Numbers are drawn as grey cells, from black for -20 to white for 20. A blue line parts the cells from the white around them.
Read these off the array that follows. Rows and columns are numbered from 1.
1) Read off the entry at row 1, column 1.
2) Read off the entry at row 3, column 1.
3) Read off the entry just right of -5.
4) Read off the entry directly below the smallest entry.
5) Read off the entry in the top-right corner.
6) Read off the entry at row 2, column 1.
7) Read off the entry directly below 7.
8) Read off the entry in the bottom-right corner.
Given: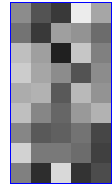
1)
2
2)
10
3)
-2
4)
2
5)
6
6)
-2
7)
10
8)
-8

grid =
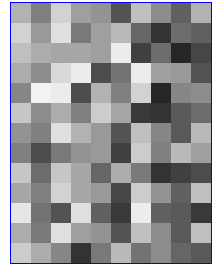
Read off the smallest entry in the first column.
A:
0
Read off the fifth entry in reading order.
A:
3
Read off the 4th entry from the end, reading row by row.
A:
-2
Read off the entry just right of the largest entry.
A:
17
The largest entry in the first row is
13
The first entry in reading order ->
8
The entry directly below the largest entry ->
2
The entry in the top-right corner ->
8
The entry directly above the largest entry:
2
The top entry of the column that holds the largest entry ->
0
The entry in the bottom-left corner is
12
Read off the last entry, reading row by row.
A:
-6
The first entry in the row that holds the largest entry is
1
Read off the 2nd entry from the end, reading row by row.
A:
-4
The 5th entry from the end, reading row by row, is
9
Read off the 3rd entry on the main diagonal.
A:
6
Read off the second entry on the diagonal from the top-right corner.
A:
-3
